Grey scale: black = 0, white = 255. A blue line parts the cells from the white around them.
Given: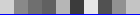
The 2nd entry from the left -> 137
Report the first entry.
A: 210
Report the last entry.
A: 196

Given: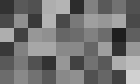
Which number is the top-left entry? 50
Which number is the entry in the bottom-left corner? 108
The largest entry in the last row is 208
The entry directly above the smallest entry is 167
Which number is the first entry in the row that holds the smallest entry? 174
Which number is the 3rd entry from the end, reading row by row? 102
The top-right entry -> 81
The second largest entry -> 188
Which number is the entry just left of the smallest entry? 108
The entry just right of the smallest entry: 95
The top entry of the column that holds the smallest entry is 114
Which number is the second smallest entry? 44
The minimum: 30
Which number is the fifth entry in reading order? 180

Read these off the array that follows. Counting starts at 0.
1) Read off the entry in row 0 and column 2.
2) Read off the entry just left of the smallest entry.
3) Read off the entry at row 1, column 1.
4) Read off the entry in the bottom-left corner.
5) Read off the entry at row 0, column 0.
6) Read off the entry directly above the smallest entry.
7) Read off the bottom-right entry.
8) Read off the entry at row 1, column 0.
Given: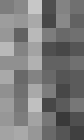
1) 199
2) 119
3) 151
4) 163
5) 125
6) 91
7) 64
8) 157

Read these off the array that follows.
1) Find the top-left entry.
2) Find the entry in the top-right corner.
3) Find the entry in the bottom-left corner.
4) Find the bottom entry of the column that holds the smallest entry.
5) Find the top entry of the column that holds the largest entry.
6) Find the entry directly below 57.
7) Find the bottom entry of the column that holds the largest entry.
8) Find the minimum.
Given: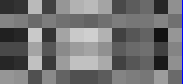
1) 45
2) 144
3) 150
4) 156
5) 186
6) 138
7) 80
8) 18

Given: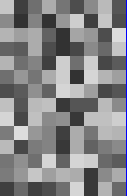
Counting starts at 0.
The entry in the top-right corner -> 85
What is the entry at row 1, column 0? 138
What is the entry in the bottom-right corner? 105
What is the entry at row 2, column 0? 180
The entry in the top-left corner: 198
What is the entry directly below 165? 71
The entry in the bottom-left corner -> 63
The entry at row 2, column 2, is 172
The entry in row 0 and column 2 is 111
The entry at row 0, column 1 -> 63
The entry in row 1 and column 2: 131

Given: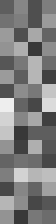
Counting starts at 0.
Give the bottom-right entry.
108
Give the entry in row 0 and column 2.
79
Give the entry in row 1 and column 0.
114
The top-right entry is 126
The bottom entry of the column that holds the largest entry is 147
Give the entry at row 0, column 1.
134
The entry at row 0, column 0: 94
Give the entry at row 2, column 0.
155
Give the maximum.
238
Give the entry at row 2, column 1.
79

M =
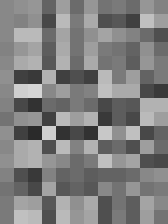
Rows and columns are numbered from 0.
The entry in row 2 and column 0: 136
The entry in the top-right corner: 130
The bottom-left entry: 122
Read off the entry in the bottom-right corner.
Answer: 115
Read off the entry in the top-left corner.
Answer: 136
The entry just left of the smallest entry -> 64
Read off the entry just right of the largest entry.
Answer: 136
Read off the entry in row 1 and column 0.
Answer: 136
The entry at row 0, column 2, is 150
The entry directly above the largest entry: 57
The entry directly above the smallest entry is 150
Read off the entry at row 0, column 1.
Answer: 144
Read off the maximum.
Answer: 213
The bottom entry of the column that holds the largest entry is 186
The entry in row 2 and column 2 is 186
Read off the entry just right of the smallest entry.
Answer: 207
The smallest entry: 42
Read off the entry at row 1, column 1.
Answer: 130

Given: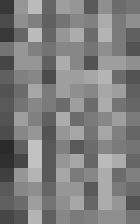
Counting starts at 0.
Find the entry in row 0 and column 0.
56
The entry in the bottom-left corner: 70
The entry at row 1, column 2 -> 128
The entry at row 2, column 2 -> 187
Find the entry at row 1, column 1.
143
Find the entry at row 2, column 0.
56
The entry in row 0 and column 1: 150
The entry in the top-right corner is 116
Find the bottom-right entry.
116
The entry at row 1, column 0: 76
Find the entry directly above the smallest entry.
76

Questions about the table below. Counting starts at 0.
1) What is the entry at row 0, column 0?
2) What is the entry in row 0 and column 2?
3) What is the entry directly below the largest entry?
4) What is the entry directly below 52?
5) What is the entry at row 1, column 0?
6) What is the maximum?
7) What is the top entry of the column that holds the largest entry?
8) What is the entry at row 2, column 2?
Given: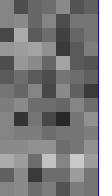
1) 132
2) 102
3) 157
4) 125
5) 132
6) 201
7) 83
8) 90

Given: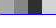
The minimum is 48
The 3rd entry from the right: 133
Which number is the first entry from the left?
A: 170

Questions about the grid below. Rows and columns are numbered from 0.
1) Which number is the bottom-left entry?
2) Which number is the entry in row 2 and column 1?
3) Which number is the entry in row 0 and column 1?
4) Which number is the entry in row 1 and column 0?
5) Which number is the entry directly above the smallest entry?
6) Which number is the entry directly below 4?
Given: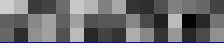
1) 103
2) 46
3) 181
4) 96
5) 116
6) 40

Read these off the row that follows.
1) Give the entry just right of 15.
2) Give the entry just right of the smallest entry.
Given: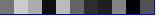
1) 188
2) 81

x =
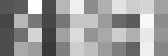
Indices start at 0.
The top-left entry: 85
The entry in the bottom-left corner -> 77
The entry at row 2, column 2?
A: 212
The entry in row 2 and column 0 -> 77
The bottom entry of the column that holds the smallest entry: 56
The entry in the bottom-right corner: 134
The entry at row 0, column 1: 91
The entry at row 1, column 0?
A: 70
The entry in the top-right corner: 161
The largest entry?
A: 254
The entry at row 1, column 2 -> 119
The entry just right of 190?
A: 155
